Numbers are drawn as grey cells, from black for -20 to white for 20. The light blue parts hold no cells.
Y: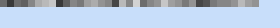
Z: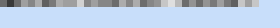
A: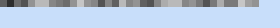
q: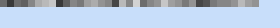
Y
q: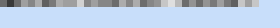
Z
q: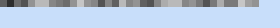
A

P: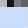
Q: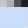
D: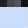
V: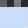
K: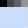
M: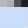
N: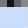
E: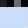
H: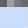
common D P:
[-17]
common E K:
[-19]
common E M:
[-15]
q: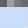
H

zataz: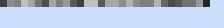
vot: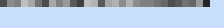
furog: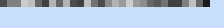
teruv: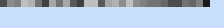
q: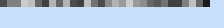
furog
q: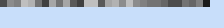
teruv

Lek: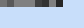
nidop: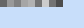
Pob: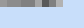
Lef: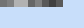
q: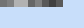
Lef
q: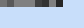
Lek
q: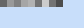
nidop
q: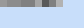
Pob

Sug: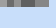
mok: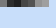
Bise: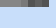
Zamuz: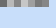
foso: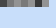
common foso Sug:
[3]
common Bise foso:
[-1]
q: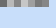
Zamuz

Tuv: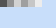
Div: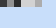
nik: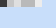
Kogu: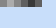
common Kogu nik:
[-11]
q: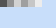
Tuv
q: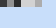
Div
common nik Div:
[-11]

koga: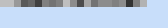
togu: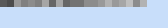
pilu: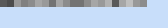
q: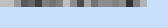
koga
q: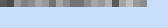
pilu

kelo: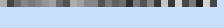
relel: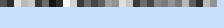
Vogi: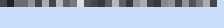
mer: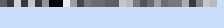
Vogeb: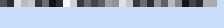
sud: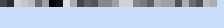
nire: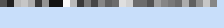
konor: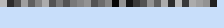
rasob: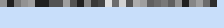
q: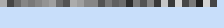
kelo
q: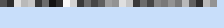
relel
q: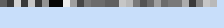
mer

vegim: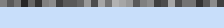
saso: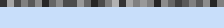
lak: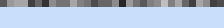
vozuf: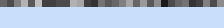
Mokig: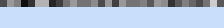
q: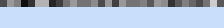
Mokig
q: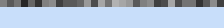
vegim
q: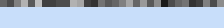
vozuf

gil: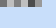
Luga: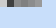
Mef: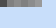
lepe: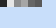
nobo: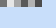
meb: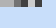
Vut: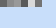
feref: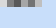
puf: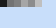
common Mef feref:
[0]
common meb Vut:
[-2]

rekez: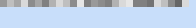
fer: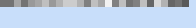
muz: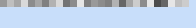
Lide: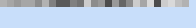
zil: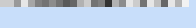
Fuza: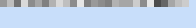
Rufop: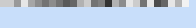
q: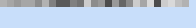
Lide
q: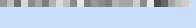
Fuza
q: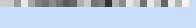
zil

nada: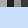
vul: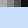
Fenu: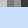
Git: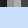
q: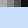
vul
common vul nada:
[7]
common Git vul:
[7]
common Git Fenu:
[3]

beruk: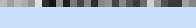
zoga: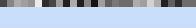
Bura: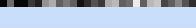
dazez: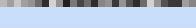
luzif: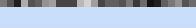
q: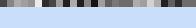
zoga
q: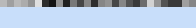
beruk
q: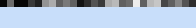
Bura
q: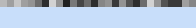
dazez

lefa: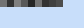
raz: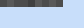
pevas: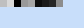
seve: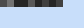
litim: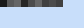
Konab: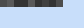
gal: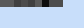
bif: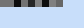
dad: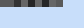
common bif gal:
[-18]
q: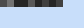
seve
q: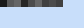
litim
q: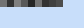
lefa
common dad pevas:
[-14]

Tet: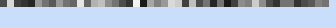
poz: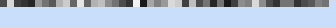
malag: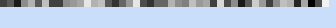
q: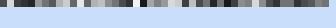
poz
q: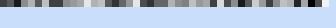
malag
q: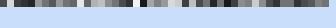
Tet

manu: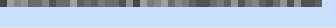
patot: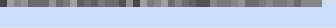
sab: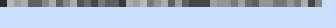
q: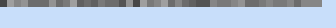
patot
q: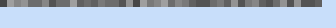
manu

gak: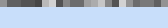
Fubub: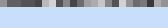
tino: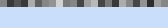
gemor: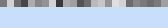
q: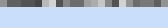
gak
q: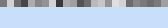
gemor
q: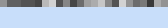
Fubub

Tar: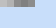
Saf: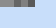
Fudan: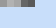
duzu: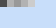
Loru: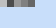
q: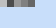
Loru
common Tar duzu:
[8]
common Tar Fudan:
[8]
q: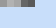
Fudan

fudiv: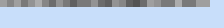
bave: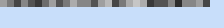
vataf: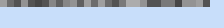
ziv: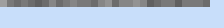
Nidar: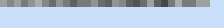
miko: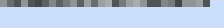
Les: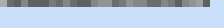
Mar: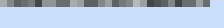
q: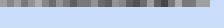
Nidar
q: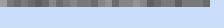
ziv
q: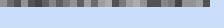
miko

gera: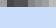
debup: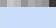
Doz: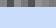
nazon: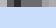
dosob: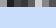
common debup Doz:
[3]
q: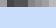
gera
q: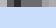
nazon
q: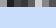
dosob

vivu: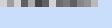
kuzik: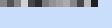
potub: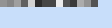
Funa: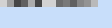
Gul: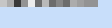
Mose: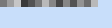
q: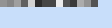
potub
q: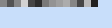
kuzik
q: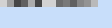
Funa
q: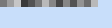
Mose
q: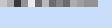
Gul

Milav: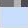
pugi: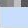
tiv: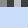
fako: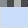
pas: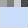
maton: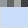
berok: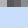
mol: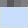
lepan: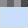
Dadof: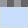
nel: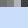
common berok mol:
[-6]
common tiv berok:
[2]
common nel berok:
[8]
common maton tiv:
[-10]

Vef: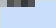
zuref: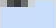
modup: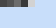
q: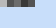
Vef
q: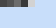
modup
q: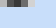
zuref

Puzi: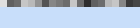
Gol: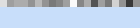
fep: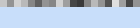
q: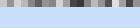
fep
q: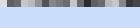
Puzi
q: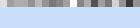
Gol

